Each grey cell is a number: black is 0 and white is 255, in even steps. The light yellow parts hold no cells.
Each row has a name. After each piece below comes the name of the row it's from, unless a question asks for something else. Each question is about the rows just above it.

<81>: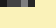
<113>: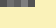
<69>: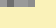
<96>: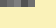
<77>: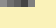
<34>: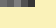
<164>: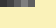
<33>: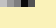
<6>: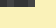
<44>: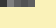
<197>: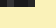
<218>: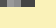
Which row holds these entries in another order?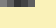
<164>
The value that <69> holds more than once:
[154]
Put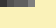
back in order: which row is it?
<44>
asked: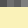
<113>

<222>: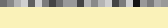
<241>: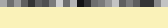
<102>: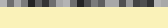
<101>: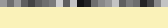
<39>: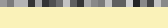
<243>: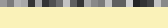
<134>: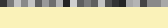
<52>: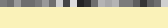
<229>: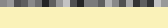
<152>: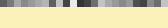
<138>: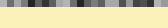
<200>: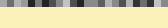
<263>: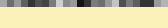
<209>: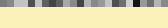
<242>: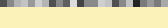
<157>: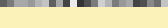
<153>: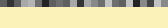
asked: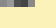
<152>
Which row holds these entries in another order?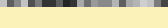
<39>
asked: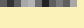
<138>
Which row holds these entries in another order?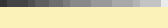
<152>
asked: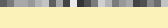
<157>

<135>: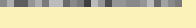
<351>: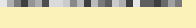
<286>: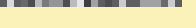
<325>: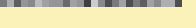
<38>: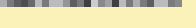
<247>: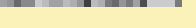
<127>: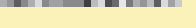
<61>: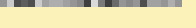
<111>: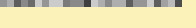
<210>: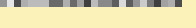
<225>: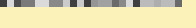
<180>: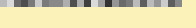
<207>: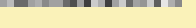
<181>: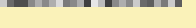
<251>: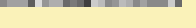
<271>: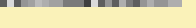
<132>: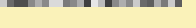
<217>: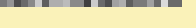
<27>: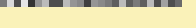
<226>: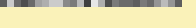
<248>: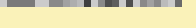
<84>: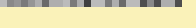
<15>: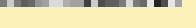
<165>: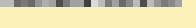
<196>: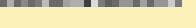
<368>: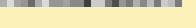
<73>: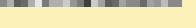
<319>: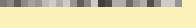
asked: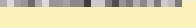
<368>
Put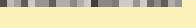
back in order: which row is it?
<111>
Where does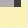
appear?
<196>
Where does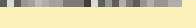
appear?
<271>

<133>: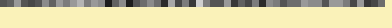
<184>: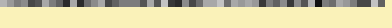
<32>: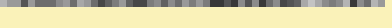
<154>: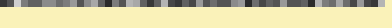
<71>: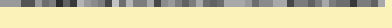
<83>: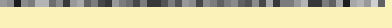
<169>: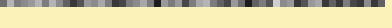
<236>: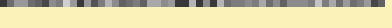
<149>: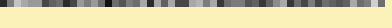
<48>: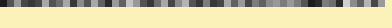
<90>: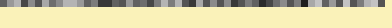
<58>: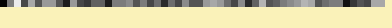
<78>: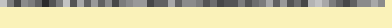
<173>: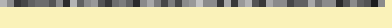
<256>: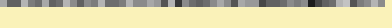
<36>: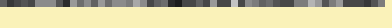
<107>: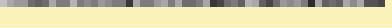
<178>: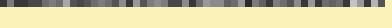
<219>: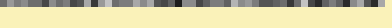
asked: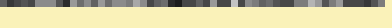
<36>
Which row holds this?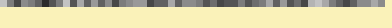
<78>
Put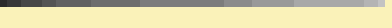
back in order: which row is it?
<107>
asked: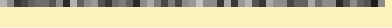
<173>
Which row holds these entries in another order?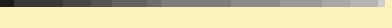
<83>
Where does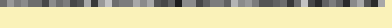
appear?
<219>

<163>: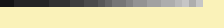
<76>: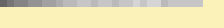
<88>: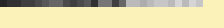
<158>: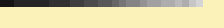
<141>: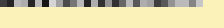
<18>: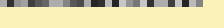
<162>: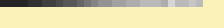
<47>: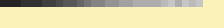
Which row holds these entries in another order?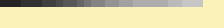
<47>
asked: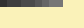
<163>
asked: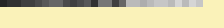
<88>
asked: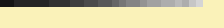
<158>
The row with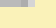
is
<162>
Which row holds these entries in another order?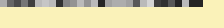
<162>

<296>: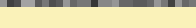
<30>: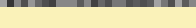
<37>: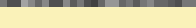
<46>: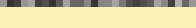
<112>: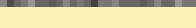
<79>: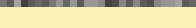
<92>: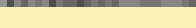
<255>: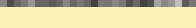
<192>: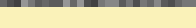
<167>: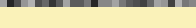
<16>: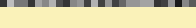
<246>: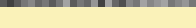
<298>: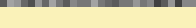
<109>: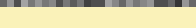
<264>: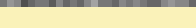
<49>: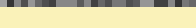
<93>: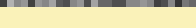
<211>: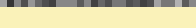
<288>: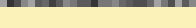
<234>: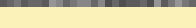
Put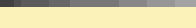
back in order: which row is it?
<298>
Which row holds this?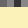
<46>
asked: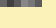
<288>
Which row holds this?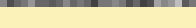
<255>
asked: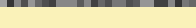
<49>

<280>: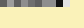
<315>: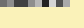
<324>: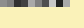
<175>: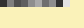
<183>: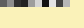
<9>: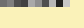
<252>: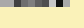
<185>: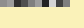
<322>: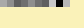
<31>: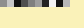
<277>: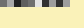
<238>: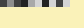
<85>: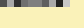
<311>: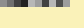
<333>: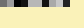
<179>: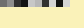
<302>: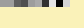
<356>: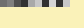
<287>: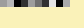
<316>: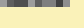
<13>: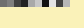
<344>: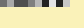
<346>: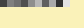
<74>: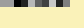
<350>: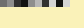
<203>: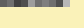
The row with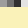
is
<287>
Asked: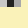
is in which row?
<324>

